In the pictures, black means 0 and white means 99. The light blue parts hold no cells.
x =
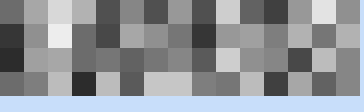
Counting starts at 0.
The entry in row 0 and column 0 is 42
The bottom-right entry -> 52
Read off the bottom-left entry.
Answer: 42
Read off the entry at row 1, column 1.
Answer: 56
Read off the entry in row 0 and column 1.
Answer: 65
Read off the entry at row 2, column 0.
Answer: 17
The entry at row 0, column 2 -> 84
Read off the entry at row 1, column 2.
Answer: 92
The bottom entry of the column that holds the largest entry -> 73
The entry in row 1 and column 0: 21

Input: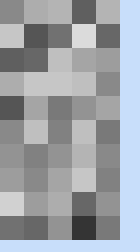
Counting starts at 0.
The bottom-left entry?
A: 44
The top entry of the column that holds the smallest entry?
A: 37
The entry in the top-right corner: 70
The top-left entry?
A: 53
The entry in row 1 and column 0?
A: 77
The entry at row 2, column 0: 37
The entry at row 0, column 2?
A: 70
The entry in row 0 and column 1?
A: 67
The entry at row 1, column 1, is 33
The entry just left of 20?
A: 57
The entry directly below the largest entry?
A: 64

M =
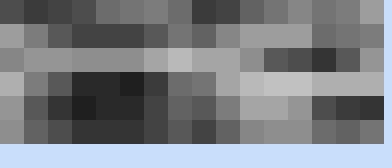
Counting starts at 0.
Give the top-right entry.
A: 61
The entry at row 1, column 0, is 61
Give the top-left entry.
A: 30
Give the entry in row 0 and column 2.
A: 26
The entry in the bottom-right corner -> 45
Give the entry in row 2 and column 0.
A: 52
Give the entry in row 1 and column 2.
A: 34
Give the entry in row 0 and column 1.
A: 23
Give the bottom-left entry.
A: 55

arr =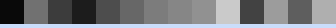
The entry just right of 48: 52
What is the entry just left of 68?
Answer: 36

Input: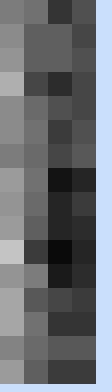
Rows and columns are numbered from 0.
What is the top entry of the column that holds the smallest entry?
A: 20
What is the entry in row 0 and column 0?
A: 48
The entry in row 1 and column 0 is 54
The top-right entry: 31
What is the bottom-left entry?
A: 60
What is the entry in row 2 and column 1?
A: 37
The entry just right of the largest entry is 23
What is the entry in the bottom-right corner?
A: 23
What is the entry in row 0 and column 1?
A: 44
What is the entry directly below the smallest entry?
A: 10

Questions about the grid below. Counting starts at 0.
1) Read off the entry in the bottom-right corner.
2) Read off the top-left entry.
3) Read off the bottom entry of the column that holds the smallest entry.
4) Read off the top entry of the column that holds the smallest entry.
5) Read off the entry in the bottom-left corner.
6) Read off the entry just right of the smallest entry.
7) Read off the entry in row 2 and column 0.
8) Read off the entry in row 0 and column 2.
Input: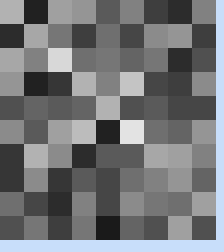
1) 31
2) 69
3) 10
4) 35
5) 31
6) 39
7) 65
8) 62

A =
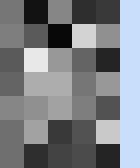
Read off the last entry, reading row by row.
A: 14
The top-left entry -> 46
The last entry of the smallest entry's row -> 56
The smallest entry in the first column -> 35
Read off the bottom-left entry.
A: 43
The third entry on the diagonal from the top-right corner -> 59
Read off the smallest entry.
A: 3
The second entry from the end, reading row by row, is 29
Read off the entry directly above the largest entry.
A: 35
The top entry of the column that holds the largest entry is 7
